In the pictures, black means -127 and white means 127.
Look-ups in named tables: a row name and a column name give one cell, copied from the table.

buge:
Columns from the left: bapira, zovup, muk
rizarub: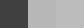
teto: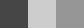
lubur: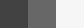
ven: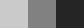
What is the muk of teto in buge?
22
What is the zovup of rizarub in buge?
55
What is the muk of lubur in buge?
118
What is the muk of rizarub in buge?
60
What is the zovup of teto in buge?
77
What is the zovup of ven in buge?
1

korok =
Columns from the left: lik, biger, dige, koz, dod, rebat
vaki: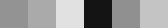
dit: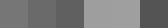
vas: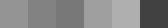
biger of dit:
-21
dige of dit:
-31
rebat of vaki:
68
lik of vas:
20
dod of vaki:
16
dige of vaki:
97
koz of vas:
31
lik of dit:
-9
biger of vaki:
42
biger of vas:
2
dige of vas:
-7
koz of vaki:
-107
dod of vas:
47
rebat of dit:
-43
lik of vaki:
19
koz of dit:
30
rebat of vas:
-62
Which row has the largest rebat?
vaki

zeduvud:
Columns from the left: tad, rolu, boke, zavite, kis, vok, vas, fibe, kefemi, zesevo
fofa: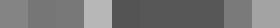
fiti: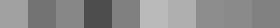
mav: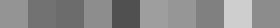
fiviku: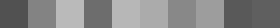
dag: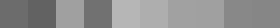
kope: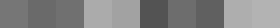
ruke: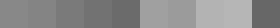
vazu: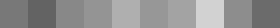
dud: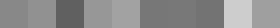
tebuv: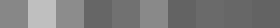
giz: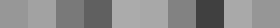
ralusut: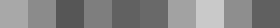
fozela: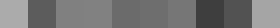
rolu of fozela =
-35
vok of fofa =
-40
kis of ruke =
-20
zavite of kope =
43
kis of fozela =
-20
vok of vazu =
23
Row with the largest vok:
fiti

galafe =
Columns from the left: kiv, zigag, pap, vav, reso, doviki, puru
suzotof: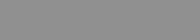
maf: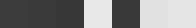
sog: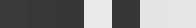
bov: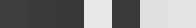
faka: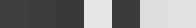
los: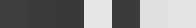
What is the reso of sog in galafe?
-72
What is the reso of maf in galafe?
-70
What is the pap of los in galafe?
-71
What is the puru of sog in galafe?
102
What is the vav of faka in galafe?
102
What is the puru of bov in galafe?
99
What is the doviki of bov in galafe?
95
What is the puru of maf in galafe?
101
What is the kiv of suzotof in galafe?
16
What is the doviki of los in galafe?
95
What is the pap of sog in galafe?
-73
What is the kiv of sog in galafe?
-69
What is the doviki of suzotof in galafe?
16
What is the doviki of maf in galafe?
97
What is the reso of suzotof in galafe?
16
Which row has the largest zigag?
suzotof

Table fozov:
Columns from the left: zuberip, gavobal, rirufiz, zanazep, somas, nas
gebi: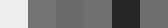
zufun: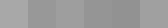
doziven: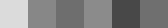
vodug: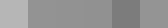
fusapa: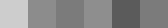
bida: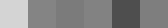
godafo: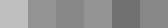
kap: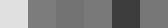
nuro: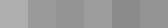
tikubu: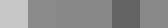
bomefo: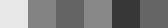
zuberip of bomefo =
103
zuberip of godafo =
63
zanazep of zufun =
21
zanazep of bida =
2
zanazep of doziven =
11
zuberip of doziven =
91
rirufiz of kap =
-12
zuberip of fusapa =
77
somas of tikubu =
-28
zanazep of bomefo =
8
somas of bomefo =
-72
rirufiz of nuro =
19

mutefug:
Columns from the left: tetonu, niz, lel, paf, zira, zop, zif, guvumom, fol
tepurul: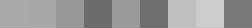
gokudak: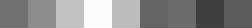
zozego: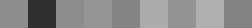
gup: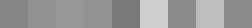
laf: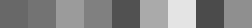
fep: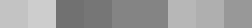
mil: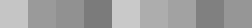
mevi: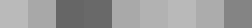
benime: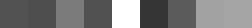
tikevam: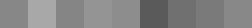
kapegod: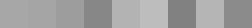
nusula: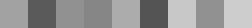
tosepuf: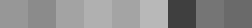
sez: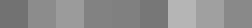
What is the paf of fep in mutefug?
-9
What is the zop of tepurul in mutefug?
-16
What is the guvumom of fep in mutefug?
47
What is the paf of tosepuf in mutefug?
48
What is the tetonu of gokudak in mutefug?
-14
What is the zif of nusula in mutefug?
72
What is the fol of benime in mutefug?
37
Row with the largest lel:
gokudak

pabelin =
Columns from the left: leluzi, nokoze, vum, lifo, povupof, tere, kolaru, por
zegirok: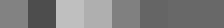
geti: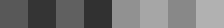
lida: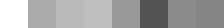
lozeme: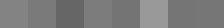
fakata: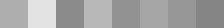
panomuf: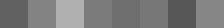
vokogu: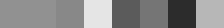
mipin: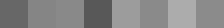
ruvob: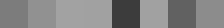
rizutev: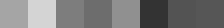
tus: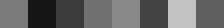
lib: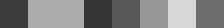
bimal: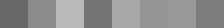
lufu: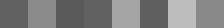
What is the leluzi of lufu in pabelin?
-31
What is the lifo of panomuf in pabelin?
-4
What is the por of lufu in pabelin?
9
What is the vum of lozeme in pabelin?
-25
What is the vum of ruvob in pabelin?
34
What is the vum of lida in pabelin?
57
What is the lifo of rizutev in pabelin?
-18
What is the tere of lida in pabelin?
-44
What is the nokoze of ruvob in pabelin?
17
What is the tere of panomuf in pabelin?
-8
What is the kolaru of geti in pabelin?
8
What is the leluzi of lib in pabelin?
-68
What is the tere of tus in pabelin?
-60
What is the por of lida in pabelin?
5
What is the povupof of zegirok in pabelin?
0
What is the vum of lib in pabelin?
43
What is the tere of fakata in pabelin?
37

